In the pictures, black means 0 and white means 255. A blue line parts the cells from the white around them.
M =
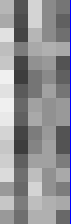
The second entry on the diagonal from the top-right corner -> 138
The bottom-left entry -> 153
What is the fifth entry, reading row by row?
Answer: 117
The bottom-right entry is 104
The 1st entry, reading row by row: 182
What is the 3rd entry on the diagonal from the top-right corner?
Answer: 182
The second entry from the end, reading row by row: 176
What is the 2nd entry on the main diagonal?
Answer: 76
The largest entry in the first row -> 212
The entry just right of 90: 117
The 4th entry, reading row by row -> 138

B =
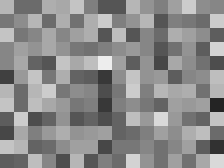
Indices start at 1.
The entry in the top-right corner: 134
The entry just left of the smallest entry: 160
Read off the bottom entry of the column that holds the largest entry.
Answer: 127
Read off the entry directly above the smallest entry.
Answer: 182
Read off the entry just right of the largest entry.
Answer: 160
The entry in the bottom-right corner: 217
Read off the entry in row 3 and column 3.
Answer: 134
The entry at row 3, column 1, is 196
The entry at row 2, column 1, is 119
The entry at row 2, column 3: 182
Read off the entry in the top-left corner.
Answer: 182
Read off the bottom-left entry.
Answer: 93
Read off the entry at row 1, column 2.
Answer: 107
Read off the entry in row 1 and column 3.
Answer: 107
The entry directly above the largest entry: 127
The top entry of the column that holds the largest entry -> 85
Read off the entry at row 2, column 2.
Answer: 141
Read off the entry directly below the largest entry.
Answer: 56

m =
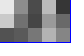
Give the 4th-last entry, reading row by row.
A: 90
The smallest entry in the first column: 82
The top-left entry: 232
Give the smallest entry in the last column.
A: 54

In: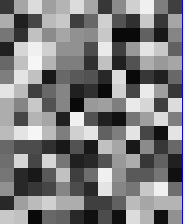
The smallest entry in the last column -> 16
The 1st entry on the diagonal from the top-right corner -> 63
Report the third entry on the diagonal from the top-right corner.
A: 97
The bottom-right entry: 145
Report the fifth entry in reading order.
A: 180
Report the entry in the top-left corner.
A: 55
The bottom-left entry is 200
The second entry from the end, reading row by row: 16
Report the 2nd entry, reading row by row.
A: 166
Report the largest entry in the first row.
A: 240
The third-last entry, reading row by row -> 180
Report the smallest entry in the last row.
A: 9
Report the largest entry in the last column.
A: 228
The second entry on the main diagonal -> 32
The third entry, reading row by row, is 220
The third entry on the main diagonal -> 193
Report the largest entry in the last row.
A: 220
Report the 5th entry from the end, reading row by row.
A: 16
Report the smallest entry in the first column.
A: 32
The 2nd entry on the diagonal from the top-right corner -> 55

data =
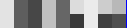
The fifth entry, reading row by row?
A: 102
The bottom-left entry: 227
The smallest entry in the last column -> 79
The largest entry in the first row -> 235
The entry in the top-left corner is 227
